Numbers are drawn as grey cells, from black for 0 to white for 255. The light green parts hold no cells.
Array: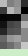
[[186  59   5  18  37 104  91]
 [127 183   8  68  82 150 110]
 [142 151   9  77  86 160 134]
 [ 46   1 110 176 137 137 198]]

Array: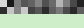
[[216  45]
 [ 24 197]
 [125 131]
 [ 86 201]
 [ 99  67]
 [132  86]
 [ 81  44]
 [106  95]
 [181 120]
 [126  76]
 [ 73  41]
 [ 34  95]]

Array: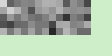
[[213 163  94  81 179]
 [ 98 207 151  67 121]
 [121 180 119 105 162]
 [134 139 145 108 121]
 [130  83 118 139 162]
 [160 152 109 120 120]
 [177 164 128 120 154]
 [175 148 156  71  40]
 [167 177 104 168 124]
 [ 90 148  51 171 181]
 [143 140 126 131 149]
 [125 145 111 138 106]
 [ 71 138  66 170 107]]

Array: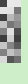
[[ 68 228  63 194 131  60 197 130 217]
 [233 225 184 118 223 205 133 194  86]
 [231 119 153 139  78  62  91 166 111]]

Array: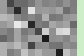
[[156 155 185 152 135 101 176 177]
 [ 70 123 175 166 121 123 165 126]
 [108  42 135 233 164 165 186 140]
 [105 117 122 203 120 135 160 194]
 [121 227 135  40 134 163  68 158]
 [148 152 122 126  72 165 139 176]
 [130 156 176 117 206  26 143 153]
 [137 150 119 167 144 143 117 153]
 [126 163 124 153 213 146 115  29]
 [145 109 150 163 220 132 141 192]
 [125 128 156 107 142 157 135 159]]

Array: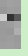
[[157 152 205 156 154 155 158]
 [161 158  51 158 152 157 159]
 [159 156  88 166 174 154 156]]
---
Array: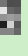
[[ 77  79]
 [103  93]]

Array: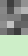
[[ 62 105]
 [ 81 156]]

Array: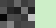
[[ 61 104]
 [ 38  28]]

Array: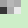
[[183 173]
 [172 234]]

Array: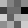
[[129  99]
 [108 108]]

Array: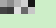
[[141 181]
 [ 57 223]]

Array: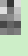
[[ 55 222]
 [118 194]]

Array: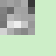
[[162 152]
 [106 164]]
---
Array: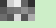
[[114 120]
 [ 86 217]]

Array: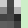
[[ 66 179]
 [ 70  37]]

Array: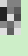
[[123  91]
 [219  72]]

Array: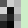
[[ 17 193]
 [ 37 152]]

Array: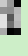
[[140 184]
 [ 87 189]]

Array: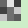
[[111 203]
 [110  90]]

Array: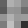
[[149 146]
 [177 154]]

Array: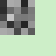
[[107 136]
 [196 123]]
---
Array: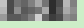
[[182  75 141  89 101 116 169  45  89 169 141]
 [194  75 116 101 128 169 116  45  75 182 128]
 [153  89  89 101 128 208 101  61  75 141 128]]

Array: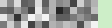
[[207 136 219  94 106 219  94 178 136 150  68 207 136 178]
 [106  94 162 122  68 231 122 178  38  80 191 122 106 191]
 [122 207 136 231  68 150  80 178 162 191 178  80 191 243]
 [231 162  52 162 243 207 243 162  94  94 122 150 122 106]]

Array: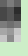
[[196 138 208]
 [166 153 196]
 [124 111 124]
 [ 99 124  99]
 [ 71  85  57]
 [ 71  85  44]]

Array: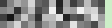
[[118 160 213 118 160  87 148 175 102 118 226 132 118  74 175]
 [ 62 132 175 148 213 102  87 188  36 160  62 102 188 102  74]
 [ 62  22 118 201 132  48 188 188 226  36  87  74 148 226 160]
 [132 148  48 132 188  74 102 241  48 175 160 241 201 213 102]]

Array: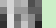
[[181 212 168 181  79 108]
 [124 212 152 152  95  95]
 [ 50 226 124 197 139  34]
 [ 64 226 108 168 139  79]]

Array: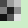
[[ 19  88 226]
 [ 73 157 196]
 [128  31 142]]

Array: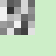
[[156 144 241  78 184]
 [241 184 197 105 132]
 [241  51 156 213 144]
 [197  90 105 213 105]
 [132 225  90  63 225]]
